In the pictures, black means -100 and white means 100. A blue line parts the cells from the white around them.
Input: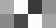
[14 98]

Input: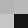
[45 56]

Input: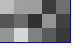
[-13  16   1]

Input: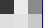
[ 9 77]

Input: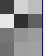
[ 48 -62  -7]

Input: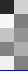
[64 94]
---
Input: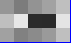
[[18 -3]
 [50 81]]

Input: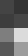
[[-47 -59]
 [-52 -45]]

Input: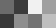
[[-16 -54]
 [-56  11]]

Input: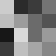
[[ 60 -66]
 [ 49  22]]

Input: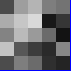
[[-41  24]
 [ 35  55]]

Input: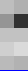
[[ 49  38]
 [ 17 -61]]

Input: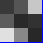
[[-55 -33]
 [-28 -68]]

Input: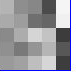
[[41 11]
 [33 23]]
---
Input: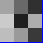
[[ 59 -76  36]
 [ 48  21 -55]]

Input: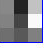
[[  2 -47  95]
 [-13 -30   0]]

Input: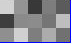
[[-51   8  10]
 [ 12  63  -1]]

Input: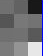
[[-33  -6 -10]
 [-12 -11 -30]]

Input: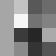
[[ 30  93 -10]
 [ 30 -54 -70]]

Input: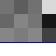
[[-19   4  -8]
 [  5  -3   6]]

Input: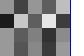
[[-79  57 -26]
 [ 20 -28   0]]

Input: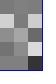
[[ 64  -3  61]
 [ 11  30 -17]]
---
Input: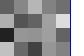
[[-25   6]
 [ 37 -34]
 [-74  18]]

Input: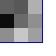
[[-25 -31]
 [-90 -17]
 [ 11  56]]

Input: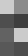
[[ 60   9]
 [-39 -51]
 [-23  59]]

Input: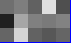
[[-13  -1]
 [-75  30]
 [-21  66]]

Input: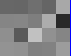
[[-19 -20]
 [  4   5]
 [ 12 -30]]

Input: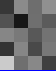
[[-57   9]
 [-36 -82]
 [  5  -5]]
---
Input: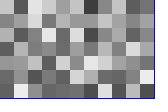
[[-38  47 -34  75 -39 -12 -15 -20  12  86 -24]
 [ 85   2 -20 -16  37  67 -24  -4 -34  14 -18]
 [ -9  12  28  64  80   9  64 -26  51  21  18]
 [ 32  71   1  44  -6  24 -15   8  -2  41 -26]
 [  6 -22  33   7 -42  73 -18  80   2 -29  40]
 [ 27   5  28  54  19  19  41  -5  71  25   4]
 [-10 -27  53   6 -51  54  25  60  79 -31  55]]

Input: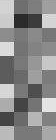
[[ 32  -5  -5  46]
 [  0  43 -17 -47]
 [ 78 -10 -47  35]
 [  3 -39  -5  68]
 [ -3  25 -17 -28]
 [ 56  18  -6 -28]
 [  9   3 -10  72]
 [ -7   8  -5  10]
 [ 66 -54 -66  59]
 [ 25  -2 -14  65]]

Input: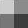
[[-52  -7]
 [  9  60]]

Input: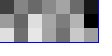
[[  25   58  -11   29   81  -13   75]
 [-100   41   -2   30   74  -20   22]
 [ -82  -16   29    8  -18    4  -50]]

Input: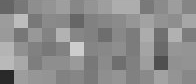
[[  7  16  27   8   1  16  12  -4   5   2  16  18  23 -68]
 [ 15  14 -38  24   0 -13   9  -6  21  11  11  -1  32  45]
 [ 16  18 -17  29  -3  11   7   4  61   2  -6   1  13  41]
 [ -2  39 -12  35  -3   7 -14   1   5  40   3  19  -7  21]
 [ 30  11  15  27  18   9   5   1 -20   7   8  -6  48  22]
 [  4  23   9  -5  36  36  24  16   6  24  16  11  -6 -21]]

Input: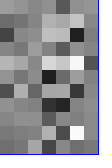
[[ -6 -13   6 -44  30  -7 -13]
 [  8  95 -41  39   2  -1  -6]
 [  8   0   6 -29  12  12   5]
 [ 11   4 -72 -61   1   5  14]
 [  7 -56  31  30 -20  37 -38]
 [  2  23 -16 -76  10  -7  15]
 [-35  94  56  69   7  31  42]
 [  4  14 -29   3  22  -6   4]
 [ -1 -75  47  50  11   7 -47]
 [  7  53  32  39   4  -9 -15]
 [ 17  13 -31  13   7  16  22]]
